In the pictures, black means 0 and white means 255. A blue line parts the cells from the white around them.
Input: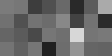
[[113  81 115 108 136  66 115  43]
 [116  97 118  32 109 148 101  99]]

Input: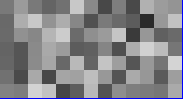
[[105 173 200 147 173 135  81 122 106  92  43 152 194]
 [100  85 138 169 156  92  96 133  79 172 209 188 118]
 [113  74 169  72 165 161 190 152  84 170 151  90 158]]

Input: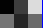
[[117  37 106]]

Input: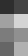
[[161 212]
 [102 177]]

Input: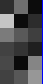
[[197  12  44]
 [ 66  52  31]
 [ 65  87 151]]

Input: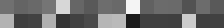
[[179  62  66 176  51  65  74 182 186  27  64  64  63 204  63  65]]

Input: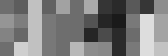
[[149 125 193 120 110 109  83  37  26 121 221 163]
 [110 207 193 120 110 184 140 136  42 121 221 194]]

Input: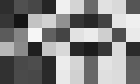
[[ 54  20 195 210 145  52  39  67 229 239]
 [184 138  31 197 216  40  28  55 218  43]
 [ 49  74  72  42 233 209 103 223 220  96]]
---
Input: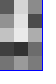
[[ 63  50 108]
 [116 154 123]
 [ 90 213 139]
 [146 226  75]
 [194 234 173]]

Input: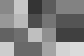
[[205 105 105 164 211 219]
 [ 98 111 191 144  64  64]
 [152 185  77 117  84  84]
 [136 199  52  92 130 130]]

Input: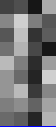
[[ 66  79  22 171]
 [106  93  36 179]
 [149 106  36 207]
 [186 126  44 157]
 [126 141  99 163]
 [113 179  72  22]
 [149 186  58 134]
 [ 86 192  51  93]
 [134 207 126  86]]

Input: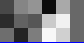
[[110  35 125 247 208 104]
 [ 43  98  86 202 241 104]
 [ 72 133 148  12 169 104]]

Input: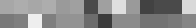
[[121 127 238 127 147 147 108  59 139 139 115 115 121 133]
 [167 173 167 173 154 160  74 160 223 154  66  74  74 217]]

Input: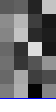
[[104  48 222  23]
 [112  54  84 148]
 [ 90  97  35 195]
 [104 168  62  76]
 [125 175   4 133]
 [140 182  62  23]
 [133 195  41  29]]
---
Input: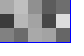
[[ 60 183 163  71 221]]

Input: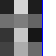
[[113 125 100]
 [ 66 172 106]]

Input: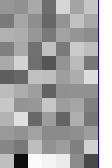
[[122 166 142 103 147 193 168]
 [127 169 113 192 122 203 189]
 [ 94 103 192 190 158 173 220]
 [199 148 151 198 157 165 128]
 [153 146 162 138 139 143 157]
 [191  14 251 244 234 140  73]]

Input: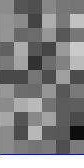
[[147 138  68 173 121 193]
 [ 97 172  86  69 153 202]
 [ 72  72 117  77 159  76]
 [139 172 185 115  92  94]
 [138  75 183  89  88  13]]

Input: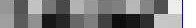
[[159  91 144  23  38 104 127  64  14  23  45 198 197]]

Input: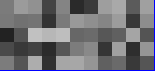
[[121 113 116  51 122 153 143 133 156  56 141]
 [ 74  57  66  43  86 124 137  53 160  46 149]]

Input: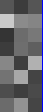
[[202 139 133]
 [ 60 110  95]
 [115 168  68]
 [107 146  69]]
